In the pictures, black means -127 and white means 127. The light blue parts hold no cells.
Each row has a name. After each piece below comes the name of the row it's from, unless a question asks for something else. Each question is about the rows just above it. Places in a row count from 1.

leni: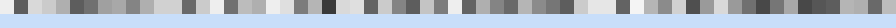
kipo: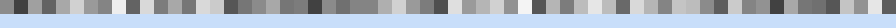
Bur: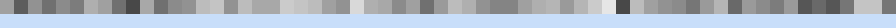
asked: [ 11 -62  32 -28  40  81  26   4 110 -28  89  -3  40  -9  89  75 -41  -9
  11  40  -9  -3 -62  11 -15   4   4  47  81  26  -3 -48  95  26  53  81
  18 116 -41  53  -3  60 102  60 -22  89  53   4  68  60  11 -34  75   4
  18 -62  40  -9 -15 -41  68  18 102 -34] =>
kipo
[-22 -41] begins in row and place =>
Bur, 59
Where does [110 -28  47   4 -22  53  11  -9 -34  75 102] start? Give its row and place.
leni, 33

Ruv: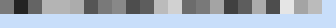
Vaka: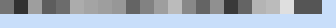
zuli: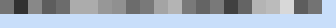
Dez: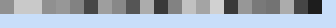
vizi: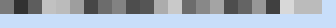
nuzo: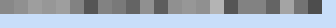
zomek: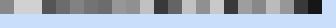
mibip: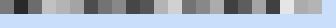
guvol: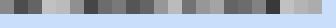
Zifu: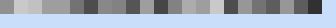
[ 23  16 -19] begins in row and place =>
zuli, 8
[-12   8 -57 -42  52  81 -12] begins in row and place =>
mibip, 8

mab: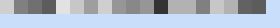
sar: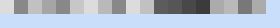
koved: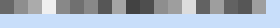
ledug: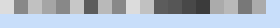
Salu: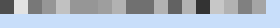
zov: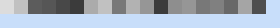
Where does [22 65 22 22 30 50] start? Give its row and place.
Salu, 4
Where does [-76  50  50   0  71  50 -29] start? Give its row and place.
mab, 12
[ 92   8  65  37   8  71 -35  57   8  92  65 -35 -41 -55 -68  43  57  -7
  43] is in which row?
ledug

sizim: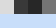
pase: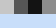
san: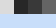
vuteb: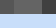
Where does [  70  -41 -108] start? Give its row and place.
pase, 1
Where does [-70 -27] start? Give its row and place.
san, 3
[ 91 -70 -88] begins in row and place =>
sizim, 1
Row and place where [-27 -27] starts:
vuteb, 2
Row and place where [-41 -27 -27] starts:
vuteb, 1
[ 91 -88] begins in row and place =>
san, 1
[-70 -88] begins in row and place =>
sizim, 2

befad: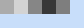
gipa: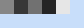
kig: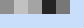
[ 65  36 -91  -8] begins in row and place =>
kig, 2
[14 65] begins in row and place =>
kig, 1
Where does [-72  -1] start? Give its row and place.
befad, 4
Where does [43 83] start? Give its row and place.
befad, 1
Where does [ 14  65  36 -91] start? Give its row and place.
kig, 1
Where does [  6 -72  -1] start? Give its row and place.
befad, 3

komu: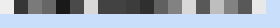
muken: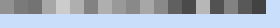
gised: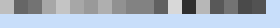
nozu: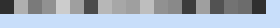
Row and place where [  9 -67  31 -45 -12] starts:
nozu, 13
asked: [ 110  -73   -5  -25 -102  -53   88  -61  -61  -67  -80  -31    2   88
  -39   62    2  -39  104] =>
komu
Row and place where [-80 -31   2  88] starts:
komu, 11
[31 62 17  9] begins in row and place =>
nozu, 10
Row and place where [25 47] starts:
gised, 7
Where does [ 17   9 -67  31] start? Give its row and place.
nozu, 12

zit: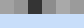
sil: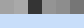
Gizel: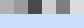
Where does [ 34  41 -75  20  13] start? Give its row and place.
sil, 1
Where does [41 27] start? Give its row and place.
zit, 5
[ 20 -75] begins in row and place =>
zit, 2
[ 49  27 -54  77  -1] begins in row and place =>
Gizel, 1
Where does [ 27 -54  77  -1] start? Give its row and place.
Gizel, 2

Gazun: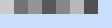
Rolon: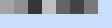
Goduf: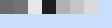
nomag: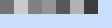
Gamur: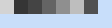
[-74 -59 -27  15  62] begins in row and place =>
Gamur, 2
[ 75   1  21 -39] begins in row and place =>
nomag, 2
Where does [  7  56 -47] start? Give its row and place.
Gazun, 5
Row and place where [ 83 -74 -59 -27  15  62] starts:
Gamur, 1

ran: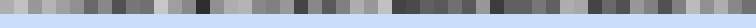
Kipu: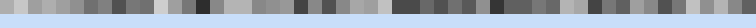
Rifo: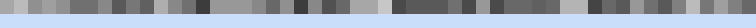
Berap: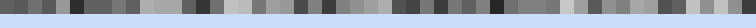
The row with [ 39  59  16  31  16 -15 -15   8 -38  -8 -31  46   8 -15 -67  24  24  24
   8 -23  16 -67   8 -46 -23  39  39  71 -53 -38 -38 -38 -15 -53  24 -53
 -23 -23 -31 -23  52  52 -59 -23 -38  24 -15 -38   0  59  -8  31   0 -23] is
Rifo
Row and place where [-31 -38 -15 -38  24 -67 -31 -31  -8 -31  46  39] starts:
ran, 31
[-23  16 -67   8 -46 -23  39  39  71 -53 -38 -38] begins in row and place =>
Rifo, 20
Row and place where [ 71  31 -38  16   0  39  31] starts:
Berap, 41
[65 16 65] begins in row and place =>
Berap, 50
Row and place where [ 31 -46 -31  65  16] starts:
Berap, 47
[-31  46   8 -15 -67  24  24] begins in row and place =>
Rifo, 11

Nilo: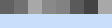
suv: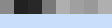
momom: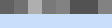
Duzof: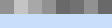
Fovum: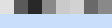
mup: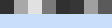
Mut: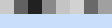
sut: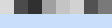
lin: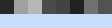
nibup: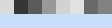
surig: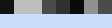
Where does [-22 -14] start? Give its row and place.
Duzof, 5
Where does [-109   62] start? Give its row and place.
surig, 1

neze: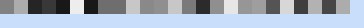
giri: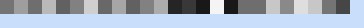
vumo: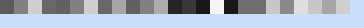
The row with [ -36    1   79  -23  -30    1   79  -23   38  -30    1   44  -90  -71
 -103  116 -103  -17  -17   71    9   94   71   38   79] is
vumo
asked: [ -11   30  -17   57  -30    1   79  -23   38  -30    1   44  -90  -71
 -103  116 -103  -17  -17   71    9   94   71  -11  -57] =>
giri
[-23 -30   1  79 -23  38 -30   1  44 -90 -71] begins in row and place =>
vumo, 4
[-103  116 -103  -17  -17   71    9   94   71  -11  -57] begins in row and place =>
giri, 15
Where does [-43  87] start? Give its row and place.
neze, 20

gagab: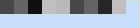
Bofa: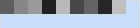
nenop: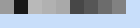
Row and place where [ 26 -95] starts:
Bofa, 3
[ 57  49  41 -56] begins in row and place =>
nenop, 3
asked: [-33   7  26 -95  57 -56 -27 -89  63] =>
Bofa
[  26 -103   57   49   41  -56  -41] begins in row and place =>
nenop, 1

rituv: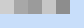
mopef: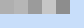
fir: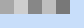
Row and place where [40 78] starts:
fir, 1
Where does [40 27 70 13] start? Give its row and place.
rituv, 2
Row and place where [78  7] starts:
fir, 2

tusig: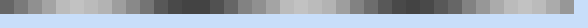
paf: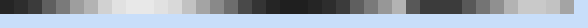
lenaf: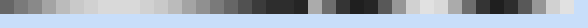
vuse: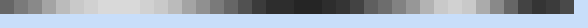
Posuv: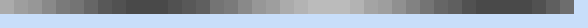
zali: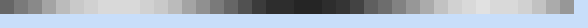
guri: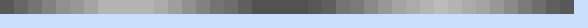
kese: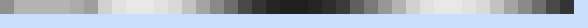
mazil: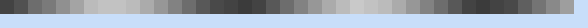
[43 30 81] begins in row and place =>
kese, 6
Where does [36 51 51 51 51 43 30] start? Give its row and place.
guri, 7

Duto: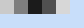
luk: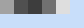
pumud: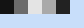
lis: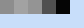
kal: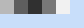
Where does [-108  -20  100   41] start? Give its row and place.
pumud, 1
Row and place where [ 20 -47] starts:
lis, 3
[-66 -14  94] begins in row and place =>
luk, 3
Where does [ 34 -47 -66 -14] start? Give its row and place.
luk, 1

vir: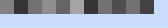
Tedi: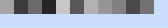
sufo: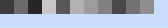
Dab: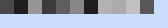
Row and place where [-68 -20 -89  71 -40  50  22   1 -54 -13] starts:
Tedi, 2
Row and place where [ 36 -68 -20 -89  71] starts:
Tedi, 1
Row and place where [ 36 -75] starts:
vir, 6
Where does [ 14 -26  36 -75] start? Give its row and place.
vir, 4
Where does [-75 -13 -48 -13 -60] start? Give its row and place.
vir, 7
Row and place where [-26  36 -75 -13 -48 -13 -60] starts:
vir, 5
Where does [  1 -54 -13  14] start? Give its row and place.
sufo, 8

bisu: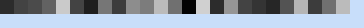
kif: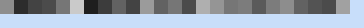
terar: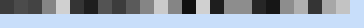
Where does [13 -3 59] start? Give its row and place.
bisu, 10
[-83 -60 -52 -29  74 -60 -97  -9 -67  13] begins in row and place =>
bisu, 1
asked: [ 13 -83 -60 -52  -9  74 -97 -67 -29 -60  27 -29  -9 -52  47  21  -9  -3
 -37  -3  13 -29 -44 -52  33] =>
kif

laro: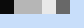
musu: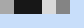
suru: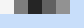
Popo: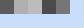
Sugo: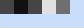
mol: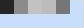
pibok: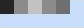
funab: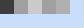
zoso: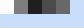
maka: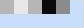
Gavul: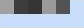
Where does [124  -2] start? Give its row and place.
zoso, 1
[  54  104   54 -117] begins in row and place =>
maka, 1
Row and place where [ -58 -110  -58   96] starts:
Sugo, 1
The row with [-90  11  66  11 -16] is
pibok
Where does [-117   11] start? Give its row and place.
maka, 4

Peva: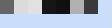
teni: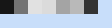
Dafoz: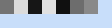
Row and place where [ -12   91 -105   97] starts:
Dafoz, 1
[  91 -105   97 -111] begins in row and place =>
Dafoz, 2

